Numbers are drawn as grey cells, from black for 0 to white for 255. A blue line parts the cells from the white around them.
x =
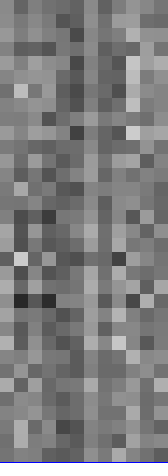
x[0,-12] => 138
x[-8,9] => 177
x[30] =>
[122, 174, 106, 138, 71, 83, 131, 122, 129, 146, 117, 99]
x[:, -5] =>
[97, 112, 117, 95, 105, 100, 106, 95, 121, 101, 100, 116, 102, 125, 94, 100, 111, 110, 105, 112, 122, 89, 131, 96, 135, 107, 106, 115, 119, 114, 122, 112, 122]
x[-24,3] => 150
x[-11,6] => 158
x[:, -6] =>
[138, 143, 135, 139, 129, 134, 119, 128, 155, 125, 137, 155, 156, 132, 138, 147, 171, 156, 112, 166, 172, 153, 158, 153, 173, 132, 128, 170, 140, 143, 131, 128, 143]
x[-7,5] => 91
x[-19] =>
[118, 117, 133, 103, 97, 107, 138, 94, 138, 143, 118, 104]
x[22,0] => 163
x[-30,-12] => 130
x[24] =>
[177, 92, 144, 104, 82, 97, 173, 135, 199, 134, 88, 123]
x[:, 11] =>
[117, 106, 144, 116, 173, 144, 132, 132, 141, 166, 115, 131, 123, 101, 104, 102, 143, 109, 116, 119, 166, 104, 118, 122, 123, 141, 114, 175, 119, 147, 99, 137, 93]
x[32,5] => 98
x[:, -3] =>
[148, 157, 177, 104, 197, 188, 171, 190, 123, 204, 111, 164, 113, 133, 143, 87, 136, 119, 158, 120, 164, 72, 128, 136, 134, 177, 129, 153, 142, 170, 146, 162, 132]
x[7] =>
[130, 137, 148, 143, 101, 81, 128, 95, 111, 190, 124, 132]
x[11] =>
[151, 109, 155, 116, 90, 107, 155, 116, 156, 164, 94, 131]
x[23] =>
[135, 89, 129, 91, 105, 121, 153, 96, 135, 136, 117, 122]
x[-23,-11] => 116
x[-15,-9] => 151
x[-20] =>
[122, 168, 112, 122, 88, 81, 132, 125, 133, 133, 122, 101]
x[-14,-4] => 172
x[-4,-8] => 102
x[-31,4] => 119
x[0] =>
[138, 100, 127, 113, 108, 98, 138, 97, 125, 148, 135, 117]
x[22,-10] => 122
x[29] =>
[131, 136, 148, 119, 102, 109, 143, 114, 114, 170, 109, 147]
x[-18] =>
[128, 76, 96, 60, 119, 122, 147, 100, 135, 87, 155, 102]
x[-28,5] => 88

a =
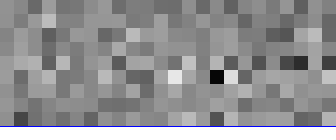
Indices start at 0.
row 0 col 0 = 146
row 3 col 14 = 129
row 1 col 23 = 103
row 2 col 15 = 152
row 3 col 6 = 143
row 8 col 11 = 134
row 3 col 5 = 124
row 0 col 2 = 105
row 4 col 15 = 180
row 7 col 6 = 139
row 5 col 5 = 123
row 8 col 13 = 186
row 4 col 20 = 71
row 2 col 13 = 135
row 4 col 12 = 114
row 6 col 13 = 136
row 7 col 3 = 133
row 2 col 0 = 132
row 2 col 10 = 154
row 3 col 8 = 169
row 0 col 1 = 136
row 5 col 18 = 156
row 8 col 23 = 179
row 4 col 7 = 158
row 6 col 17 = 178
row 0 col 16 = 97
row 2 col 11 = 158
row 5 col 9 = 102
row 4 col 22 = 164
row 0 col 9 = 125
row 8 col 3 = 129
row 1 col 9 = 122
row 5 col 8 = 146
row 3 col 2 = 141
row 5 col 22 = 144
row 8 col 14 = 154
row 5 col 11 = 164

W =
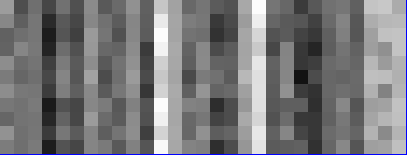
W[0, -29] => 156
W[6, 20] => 145
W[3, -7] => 37
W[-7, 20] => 133
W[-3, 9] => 140
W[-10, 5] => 71
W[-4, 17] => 151
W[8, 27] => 181
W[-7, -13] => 98
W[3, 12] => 169
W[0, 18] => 252
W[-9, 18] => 214
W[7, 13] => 130
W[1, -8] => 86
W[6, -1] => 180
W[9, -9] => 134
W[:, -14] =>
[91, 57, 50, 75, 99, 113, 100, 45, 67, 93, 46]
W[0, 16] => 82
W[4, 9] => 145
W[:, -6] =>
[113, 106, 96, 94, 106, 103, 104, 100, 97, 107, 102]
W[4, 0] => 141
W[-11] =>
[156, 78, 111, 70, 113, 80, 139, 89, 106, 145, 96, 198, 162, 104, 117, 91, 82, 168, 252, 117, 103, 59, 88, 113, 118, 96, 196, 200, 171]
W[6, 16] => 106
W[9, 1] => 112
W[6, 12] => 170
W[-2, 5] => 91
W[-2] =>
[146, 112, 118, 59, 119, 91, 133, 94, 116, 142, 63, 211, 169, 103, 145, 93, 101, 157, 231, 97, 134, 69, 55, 107, 116, 101, 179, 138, 180]
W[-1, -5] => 136
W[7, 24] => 136
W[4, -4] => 102
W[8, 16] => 77
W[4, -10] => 98
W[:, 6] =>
[139, 135, 154, 152, 141, 162, 137, 135, 155, 133, 133]

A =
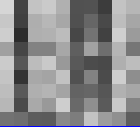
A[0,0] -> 214
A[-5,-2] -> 175
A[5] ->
[196, 51, 168, 164, 194, 81, 130, 75, 206, 142]
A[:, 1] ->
[67, 64, 44, 70, 87, 51, 89, 74, 110]
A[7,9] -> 131
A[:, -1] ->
[182, 166, 155, 118, 189, 142, 167, 131, 93]
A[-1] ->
[114, 110, 92, 91, 137, 125, 195, 157, 144, 93]
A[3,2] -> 130
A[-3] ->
[189, 89, 175, 180, 164, 99, 102, 86, 177, 167]
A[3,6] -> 162
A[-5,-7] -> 201
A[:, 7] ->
[60, 73, 65, 110, 73, 75, 86, 90, 157]
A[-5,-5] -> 89
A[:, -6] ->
[176, 167, 188, 167, 153, 194, 164, 206, 137]
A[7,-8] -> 169
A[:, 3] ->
[202, 183, 177, 130, 201, 164, 180, 153, 91]
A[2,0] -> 206
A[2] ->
[206, 44, 175, 177, 188, 71, 115, 65, 207, 155]

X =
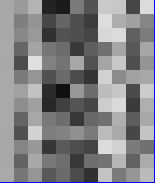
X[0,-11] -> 168
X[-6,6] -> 70
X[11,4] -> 110
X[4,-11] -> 168
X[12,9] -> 149
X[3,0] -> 169
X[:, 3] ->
[35, 70, 49, 118, 129, 81, 43, 40, 120, 126, 55, 121, 88]
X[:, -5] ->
[83, 60, 70, 94, 82, 53, 109, 70, 104, 122, 68, 111, 49]
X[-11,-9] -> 153
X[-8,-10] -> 122
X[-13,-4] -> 201
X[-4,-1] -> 196
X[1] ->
[168, 127, 148, 70, 101, 78, 60, 221, 173, 160, 134]
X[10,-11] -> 168
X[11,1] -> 99
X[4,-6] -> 167
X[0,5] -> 123
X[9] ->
[168, 81, 210, 126, 130, 144, 122, 187, 169, 71, 196]
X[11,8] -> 182
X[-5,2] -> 167
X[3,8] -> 166
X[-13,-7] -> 27
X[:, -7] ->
[27, 101, 82, 108, 116, 106, 16, 64, 109, 130, 90, 110, 107]
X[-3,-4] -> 220
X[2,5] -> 79
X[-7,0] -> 169
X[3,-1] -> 166
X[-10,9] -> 88
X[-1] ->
[169, 119, 149, 88, 107, 76, 49, 195, 122, 149, 186]
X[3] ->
[169, 102, 164, 118, 108, 57, 94, 112, 166, 88, 166]
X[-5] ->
[169, 100, 167, 120, 109, 56, 104, 113, 176, 93, 168]

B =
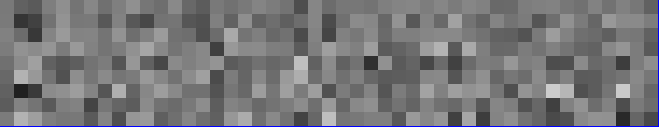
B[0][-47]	121
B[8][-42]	120
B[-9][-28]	124
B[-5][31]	107
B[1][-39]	130
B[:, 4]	[143, 147, 154, 123, 85, 81, 144, 126, 119]
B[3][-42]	153
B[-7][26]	138
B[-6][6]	130
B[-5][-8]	77
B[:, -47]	[121, 122, 129, 124, 112, 104, 97, 92, 123]
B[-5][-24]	140
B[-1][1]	179
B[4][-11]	151
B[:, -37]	[118, 72, 129, 166, 97, 153, 135, 139, 154]
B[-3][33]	146
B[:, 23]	[108, 76, 69, 159, 140, 136, 81, 154, 191]
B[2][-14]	123
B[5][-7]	129
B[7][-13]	88
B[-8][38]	85
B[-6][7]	116
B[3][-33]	136
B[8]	[123, 179, 159, 126, 119, 120, 90, 132, 79, 150, 154, 95, 111, 133, 111, 96, 151, 172, 112, 137, 114, 67, 103, 191, 117, 120, 127, 127, 88, 154, 135, 149, 64, 166, 61, 132, 143, 114, 101, 74, 81, 137, 146, 145, 41, 102, 73]
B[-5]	[112, 139, 160, 97, 85, 94, 115, 124, 85, 151, 97, 71, 138, 128, 136, 148, 91, 100, 113, 103, 110, 191, 97, 140, 97, 114, 48, 145, 90, 100, 71, 107, 65, 107, 125, 122, 151, 126, 131, 77, 79, 139, 105, 110, 61, 124, 142]
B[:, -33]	[92, 81, 79, 136, 136, 160, 113, 141, 111]
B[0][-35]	137
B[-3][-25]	158
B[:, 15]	[121, 128, 108, 64, 148, 75, 83, 93, 96]
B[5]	[104, 178, 152, 115, 81, 142, 118, 138, 117, 123, 153, 134, 114, 140, 160, 75, 124, 101, 136, 108, 154, 174, 110, 136, 112, 128, 103, 91, 93, 95, 135, 137, 85, 126, 144, 102, 119, 109, 139, 109, 129, 91, 92, 109, 116, 137, 119]
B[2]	[129, 108, 56, 132, 154, 131, 132, 116, 147, 110, 129, 155, 113, 110, 79, 108, 169, 116, 127, 104, 113, 75, 131, 69, 129, 120, 138, 106, 127, 127, 134, 137, 137, 123, 114, 98, 96, 83, 122, 157, 130, 111, 107, 95, 121, 119, 97]
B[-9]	[121, 97, 90, 126, 143, 116, 135, 112, 127, 144, 118, 110, 137, 104, 92, 121, 113, 121, 132, 124, 115, 78, 134, 108, 119, 119, 115, 127, 132, 134, 125, 134, 123, 134, 129, 105, 106, 125, 128, 130, 119, 113, 130, 114, 129, 119, 97]
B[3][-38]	145
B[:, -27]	[115, 95, 113, 124, 110, 154, 159, 125, 114]

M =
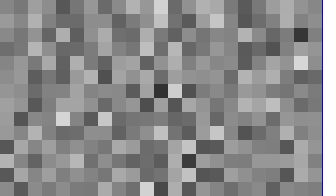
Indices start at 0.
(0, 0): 134
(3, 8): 130
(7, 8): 137
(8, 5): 132
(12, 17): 144
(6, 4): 131
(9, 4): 106
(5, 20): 125
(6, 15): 137
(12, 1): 166
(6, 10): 162
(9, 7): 141
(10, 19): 126
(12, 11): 115
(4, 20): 147
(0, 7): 106
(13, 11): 73
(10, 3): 159
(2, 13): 141
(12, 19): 126
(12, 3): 159
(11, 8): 118
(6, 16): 121
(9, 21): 128
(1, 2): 177
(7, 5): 164
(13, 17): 129
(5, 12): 158
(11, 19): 151
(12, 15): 89
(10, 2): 134
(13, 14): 149
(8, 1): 85
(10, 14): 85
